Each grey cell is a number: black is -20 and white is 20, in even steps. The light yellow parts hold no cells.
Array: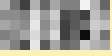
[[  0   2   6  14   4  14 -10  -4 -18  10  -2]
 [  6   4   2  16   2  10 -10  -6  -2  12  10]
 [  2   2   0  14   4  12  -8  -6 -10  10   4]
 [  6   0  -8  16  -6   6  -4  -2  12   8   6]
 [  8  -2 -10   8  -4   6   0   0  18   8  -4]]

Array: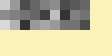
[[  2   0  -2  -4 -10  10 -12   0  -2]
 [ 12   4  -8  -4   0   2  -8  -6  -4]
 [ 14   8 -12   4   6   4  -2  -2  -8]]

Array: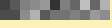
[[ -8  -8   2   8  -6  -2  -2   0  -2   4   2]
 [-10  -6   0   2   4 -12   0  -4  10  -4   8]]

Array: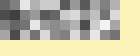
[[ -4   0  16   8  12  12  -6   4  -6   6   0   8]
 [  6  -8  10  -2  14   2   0  14   2  16   2  -2]
 [ -8 -10   0   4  -6  -4  12  14   4  10  -2  14]
 [  0  -4  -2  16   4   2   4   8  -8  12  18   6]]

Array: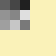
[[  3   1  15]
 [  5  11  -1]
 [ -5  -9 -15]]

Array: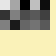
[[  0 -16  -4  -2  -6]
 [-12   0  -8  -6 -10]
 [ 16   6 -20  10 -18]]
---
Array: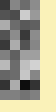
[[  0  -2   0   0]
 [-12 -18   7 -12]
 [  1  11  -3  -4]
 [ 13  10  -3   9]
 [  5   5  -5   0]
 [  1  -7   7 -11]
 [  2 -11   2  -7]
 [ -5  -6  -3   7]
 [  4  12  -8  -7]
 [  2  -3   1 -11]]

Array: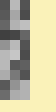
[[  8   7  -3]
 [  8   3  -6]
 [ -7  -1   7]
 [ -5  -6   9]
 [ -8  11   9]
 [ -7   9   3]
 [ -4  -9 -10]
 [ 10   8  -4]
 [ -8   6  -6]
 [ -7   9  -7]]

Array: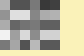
[[ -6  -6   9  -7   6  -1]
 [ 13  13   2  14   5  18]
 [ -5  -5  -1  -2  -4   7]
 [  8   7   1  15  15   3]
 [-10 -11  -1  -7  -7   8]]

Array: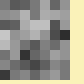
[[ -1   4   1  -4   1  -1 -11]
 [ -1   1  -5  -9  -6  -3   1]
 [  3   5  -1  -4 -12   4  -2]
 [  3  -3   0  -6  -2   4   9]
 [-13  -8   3   8   5   3  11]
 [  4  -7  10  10   7  -5  -6]
 [  5   6   7  -1   8   3   2]
 [  3  -4   6  -1  -5  -6  -1]]

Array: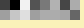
[[ -4   6   7   7   5  15  11   5]
 [  7  -9   8  -1  -7  18 -20 -10]]

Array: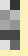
[[ -4  15]
 [ -9  -9]
 [  3   6]
 [  9   3]
 [-12  15]]

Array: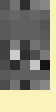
[[  1  -2 -13  -2  -8]
 [ -5  -5  -5  -5  -6]
 [-17  11  -5 -13  -8]
 [ -1  -8 -13  12 -10]
 [ -5  -2 -11   0 -10]
 [ -6  -5  -5  -5  -6]
 [ -7  -5  -5  -5  -6]
 [ -5  -4  -5  -4  -5]
 [  1  -1 -13  -2  -7]]

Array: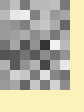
[[  2  13  -1  11  -4   6   4]
 [ -2   1  15  -1  11  13   3]
 [ 16   7  -9   8   3  -6   8]
 [  3  -2   2  -6  -2  -6  -7]
 [  9  18 -12   3  -7   6  -2]
 [  7  -1   6   2   7   5   4]
 [ -4   7  11   9   0   3   4]
 [  6   4  10   0  17  16   9]
 [ -1  10   9   9  -1  10   5]]
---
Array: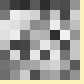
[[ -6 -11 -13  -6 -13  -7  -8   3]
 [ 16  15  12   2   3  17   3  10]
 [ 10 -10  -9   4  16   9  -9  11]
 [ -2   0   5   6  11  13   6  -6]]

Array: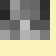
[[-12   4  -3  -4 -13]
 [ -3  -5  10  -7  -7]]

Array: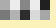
[[  7  17   1  17 -15]]

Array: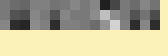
[[ -1  -3  -4   0   0  -2  -1   1  -1   1 -15  -9  -1  -3   1  -2]
 [  1 -13 -14   2   0 -13   0   0  -1  -3   3  13   0 -13   1 -13]]

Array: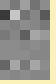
[[ 3 -1  5 -2  2]
 [ 1  0  2  1 -1]
 [ 2  2  1  2  1]
 [-4  6 -1  6  2]]

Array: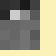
[[-13 -12 -16 -10]
 [ -4  -4  -3  -3]
 [ -4  -3  -2  -4]]

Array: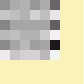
[[  3   7   8   4   7  -4]
 [  1   6   6   6   6  -5]
 [  2   6   9   5   6 -16]]

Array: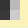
[[-12   9]]
